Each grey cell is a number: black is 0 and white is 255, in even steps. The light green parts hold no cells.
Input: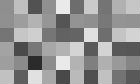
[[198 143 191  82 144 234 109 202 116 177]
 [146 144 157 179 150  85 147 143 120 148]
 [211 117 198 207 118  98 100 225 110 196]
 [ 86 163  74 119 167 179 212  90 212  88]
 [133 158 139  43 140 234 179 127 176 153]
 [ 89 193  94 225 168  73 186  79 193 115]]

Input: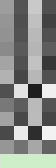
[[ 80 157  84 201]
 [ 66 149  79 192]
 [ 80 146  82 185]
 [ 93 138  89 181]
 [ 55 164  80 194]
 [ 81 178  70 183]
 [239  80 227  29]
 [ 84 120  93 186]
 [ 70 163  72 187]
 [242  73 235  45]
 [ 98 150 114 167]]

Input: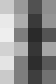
[[142 202 153  81]
 [148 233 173  58]
 [ 84 238 126  42]
 [166 210 181  54]
 [ 89 228 125  45]
 [113 202 126  62]]

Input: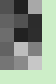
[[168  81  33]
 [ 44  98  82]
 [ 45 109  33]
 [128  98 189]
 [199 117 138]]

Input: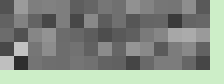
[[ 89  82 155 126 129 126  94 101 118 112 145 131 118 117 142]
 [103  98 130  99  71 126  71 137  93 112  86 101 102  58 100]
 [154 108  81 134 147 108 103  93  77  89  95 122 134 167 171]
 [ 98  72 195 118 141 109 114  97 140 102 149 137  90 124 137]
 [ 70 191  46 116 110 109 117 113  99  97  69 105 124 124 102]]

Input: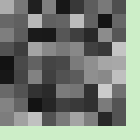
[[ 78 173 119  32 128  23  56  93 121]
 [103 103  96 184  96 100 188  97  20]
 [ 86 126  93  26  25  86  63  40 140]
 [196  82  61 164 136 121 136  65  55]
 [168  18  73  98  68  72 123 143 166]
 [191  23  69 130  64  82  92 143 137]
 [112 105  83  50  42 123 117  49 203]
 [ 83 131 101  19  37  64  57  48 123]
 [ 83 125 161 192  83 121 164 126  39]]

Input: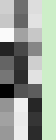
[[221 207 111]
 [226 199 101]
 [199 250 162]
 [134  35  73]
 [207 100  50]
 [226 118  44]
 [ 93   2  84]
 [ 38 148 239]
 [ 53 162 234]
 [ 43 152 237]]
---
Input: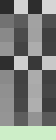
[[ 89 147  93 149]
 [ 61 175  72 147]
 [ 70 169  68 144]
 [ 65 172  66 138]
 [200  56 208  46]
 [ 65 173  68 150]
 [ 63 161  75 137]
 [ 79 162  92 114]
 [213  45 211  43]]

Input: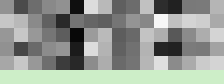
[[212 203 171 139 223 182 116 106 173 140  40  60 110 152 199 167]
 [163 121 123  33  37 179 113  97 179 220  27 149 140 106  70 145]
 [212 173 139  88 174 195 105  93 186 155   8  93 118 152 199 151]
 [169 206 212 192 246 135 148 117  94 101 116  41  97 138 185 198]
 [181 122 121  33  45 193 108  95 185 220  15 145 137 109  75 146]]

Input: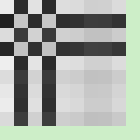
[[201 192 191 202 206  61 208  61 218]
 [216 204 204 217 221  47 224  48 236]
 [212 201 200 213 217  51 219  51 231]
 [204 194 193 204 208  58 210  59 220]
 [220 208 208 221 224  43 228  44 238]
 [ 55  64  65  54  50 193  49 194  38]
 [204 193 193 205 208  58 210  59 220]
 [ 51  60  61  50  46 198  44 198  33]
 [219 208 207 219 221  43 226  45 235]]

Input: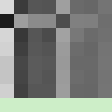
[[117 103 104 157  87  87  65 208]
 [116 104 108 155  85  91  69 196]
 [117 105 105 153  88  91  71 196]
 [116 103 108 155  84  88  63 210]
 [112 107 120 162  75  86  56 214]
 [110 127 128  77 138 139 158  27]
 [116 103 106 159  84  86  59 218]]

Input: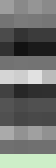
[[112 112 110 112]
 [145 160 146 170]
 [ 72  73  70  80]
 [ 80  80  76  84]
 [ 47  46  39  65]
 [187 225 206 213]
 [115 115 116 114]
 [ 26  26  18  49]
 [ 59  59  51  75]
 [118 121 123 116]
 [138 149 137 158]]

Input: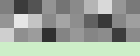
[[139  60 140 133 152 132  48 156 143 207]
 [159 135  56  97 142 165 138 196 230 148]
 [121 150 217 181 138 116 148  83  59 127]]

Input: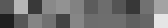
[[229 102  95 110 110 109 134  67 113 133  87  32]
 [163 113  55  84 109  92 130 146 137  57 182  89]]

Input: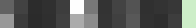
[[ 61  46  49  88  64  52 140 171  64  47  43  59 153]
 [ 55  51  48  83  67  51 120 254  61  48  44  66  98]]
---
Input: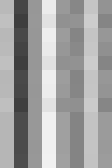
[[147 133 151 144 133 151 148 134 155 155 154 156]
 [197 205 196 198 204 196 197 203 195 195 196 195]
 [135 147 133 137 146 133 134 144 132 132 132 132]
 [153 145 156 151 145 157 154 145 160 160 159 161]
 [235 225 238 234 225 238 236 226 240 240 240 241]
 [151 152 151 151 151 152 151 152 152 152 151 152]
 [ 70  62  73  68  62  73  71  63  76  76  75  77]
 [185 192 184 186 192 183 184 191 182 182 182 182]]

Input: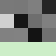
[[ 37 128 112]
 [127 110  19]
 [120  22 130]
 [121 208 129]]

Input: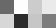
[[234 124]
 [204 198]
 [254  43]
 [105 215]]

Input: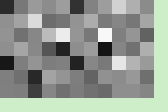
[[139 165  98 175 154 111 133]
 [175 119 149 113 179 152 142]
 [209 134 127 133 230 140 142]
 [157 122 248  20 121 145 106]
 [130 172 120 156 135  99 113]
 [ 50 147 149 142  34 126 124]
 [157 117 236  33 128 148 112]
 [140 109 187  85 125 163 134]
 [154 219 135 136 148  40  62]
 [120 163 113 165 126 112 126]
 [ 43 144 147 143  23 127 128]]

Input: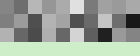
[[169  25 132]
 [154 110 154]
 [161 196  32]
 [122 106  95]
 [224  79 212]
 [171 163 103]
 [150 179 175]
 [183  79  75]
 [110 155 103]
 [133 127 178]]

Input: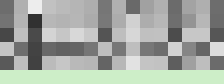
[[109 107  86 220 107]
 [175 183 199 101 190]
 [163 148 199 133 160]
 [107 110  76 210  94]
 [176 183 193 109 194]
 [161 173 192 119 196]
 [105 209 215 190 226]
 [176 172 190 119 183]
 [118 120  84 190 100]
 [174 171 201 118 182]
 [181 182 216 101 185]
 [186 179 198  97 198]
 [193 183 212 104 187]
 [237  49  74  67  65]
 [176 180 191 110 190]
 [109 115  71 196  89]]

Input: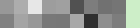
[[117 125]
 [113 142]
 [125  47]
 [ 81 168]
 [160 119]
 [157 120]
 [231 152]
 [173 164]
 [152 129]]
